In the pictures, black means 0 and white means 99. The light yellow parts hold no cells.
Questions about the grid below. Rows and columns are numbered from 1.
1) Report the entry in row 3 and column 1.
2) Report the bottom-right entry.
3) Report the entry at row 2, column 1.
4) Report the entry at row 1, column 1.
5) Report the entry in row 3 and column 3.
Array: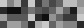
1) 62
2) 16
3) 16
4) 78
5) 34

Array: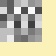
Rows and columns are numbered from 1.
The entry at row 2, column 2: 36
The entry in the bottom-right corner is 63
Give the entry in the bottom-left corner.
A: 74
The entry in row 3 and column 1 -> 30
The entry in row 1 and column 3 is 69
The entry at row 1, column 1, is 47
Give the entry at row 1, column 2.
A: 36
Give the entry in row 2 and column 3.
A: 97

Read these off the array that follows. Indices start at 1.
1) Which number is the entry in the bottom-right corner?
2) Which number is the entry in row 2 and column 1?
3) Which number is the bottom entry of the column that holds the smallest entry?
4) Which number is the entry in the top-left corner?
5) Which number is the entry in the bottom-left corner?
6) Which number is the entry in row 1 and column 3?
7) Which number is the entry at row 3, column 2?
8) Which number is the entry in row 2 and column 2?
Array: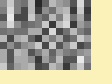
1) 44
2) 49
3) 28
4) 55
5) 78
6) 49
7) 90
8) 84

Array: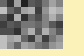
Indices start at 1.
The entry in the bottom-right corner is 63
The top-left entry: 40
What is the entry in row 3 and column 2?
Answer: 19
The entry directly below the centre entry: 68
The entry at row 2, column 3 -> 30
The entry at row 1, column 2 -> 19
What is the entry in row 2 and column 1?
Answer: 74
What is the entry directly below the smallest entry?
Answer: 63
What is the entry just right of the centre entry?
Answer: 40
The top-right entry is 51
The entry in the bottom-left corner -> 74
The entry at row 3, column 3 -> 68
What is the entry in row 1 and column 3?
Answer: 63
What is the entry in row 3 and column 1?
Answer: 35

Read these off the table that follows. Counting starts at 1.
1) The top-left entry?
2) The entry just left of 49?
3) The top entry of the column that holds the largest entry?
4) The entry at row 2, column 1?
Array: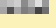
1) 70
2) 64
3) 86
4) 64

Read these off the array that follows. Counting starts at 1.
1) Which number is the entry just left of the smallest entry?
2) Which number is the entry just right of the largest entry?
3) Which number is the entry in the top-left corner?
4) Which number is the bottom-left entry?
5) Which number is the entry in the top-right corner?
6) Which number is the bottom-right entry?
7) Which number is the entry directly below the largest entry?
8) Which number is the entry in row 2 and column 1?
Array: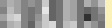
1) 45
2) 39
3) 57
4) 51
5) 73
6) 45
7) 78
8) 51

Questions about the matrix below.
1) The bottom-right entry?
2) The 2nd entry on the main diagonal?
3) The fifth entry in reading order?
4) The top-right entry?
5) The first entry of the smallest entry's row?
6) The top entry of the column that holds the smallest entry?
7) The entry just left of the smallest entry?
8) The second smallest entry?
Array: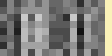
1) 45
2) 51
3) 57
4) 51
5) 18
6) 18
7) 68
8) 12

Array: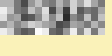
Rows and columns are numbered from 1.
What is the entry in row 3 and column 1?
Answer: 86
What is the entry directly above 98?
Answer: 75
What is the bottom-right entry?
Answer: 81
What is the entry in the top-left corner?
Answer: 70
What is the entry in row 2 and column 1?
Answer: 92
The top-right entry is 47
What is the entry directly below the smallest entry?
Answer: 35
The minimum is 17
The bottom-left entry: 92
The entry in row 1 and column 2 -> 70
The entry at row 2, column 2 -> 75
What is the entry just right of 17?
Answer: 53
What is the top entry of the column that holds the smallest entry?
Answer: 53
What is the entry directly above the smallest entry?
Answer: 23
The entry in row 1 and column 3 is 47
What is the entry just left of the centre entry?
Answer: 81
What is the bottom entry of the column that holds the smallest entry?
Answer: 59
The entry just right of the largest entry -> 92
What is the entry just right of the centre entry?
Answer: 75
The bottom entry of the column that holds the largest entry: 98

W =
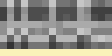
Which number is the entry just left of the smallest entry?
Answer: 40
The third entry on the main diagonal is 30
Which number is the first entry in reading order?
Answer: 50
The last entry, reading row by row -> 45
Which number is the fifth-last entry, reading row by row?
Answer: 25
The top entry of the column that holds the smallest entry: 77
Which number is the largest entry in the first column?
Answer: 71
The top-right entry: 50
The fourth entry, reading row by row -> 77
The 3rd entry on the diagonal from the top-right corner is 30
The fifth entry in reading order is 45
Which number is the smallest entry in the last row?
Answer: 20
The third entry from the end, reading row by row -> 45

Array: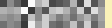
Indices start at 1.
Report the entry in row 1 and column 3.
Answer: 39
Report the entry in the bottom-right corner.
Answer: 59
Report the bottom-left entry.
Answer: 44
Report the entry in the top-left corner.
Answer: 28
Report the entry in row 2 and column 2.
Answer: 64
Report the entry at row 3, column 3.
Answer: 59
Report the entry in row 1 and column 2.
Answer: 54
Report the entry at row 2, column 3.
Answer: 69
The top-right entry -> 54
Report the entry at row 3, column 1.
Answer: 59

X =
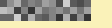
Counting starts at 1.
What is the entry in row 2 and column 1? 74
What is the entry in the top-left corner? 35
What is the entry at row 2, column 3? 25
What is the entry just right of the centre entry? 51
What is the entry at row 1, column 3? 68
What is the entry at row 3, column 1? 40
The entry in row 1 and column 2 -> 56
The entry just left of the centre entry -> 62

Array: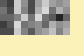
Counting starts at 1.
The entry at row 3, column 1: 40
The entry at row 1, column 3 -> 79
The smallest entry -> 14
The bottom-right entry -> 68
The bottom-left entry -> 29
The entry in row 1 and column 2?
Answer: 24
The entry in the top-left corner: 35
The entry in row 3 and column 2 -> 40
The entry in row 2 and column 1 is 45
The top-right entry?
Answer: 62
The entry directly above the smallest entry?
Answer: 68
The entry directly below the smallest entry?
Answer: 56

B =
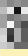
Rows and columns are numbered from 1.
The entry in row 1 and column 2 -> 52
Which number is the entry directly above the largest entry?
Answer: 47
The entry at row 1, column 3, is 57
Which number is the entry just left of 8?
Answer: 90
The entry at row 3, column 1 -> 62
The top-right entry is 52
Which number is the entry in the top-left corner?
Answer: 62
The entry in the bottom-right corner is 41
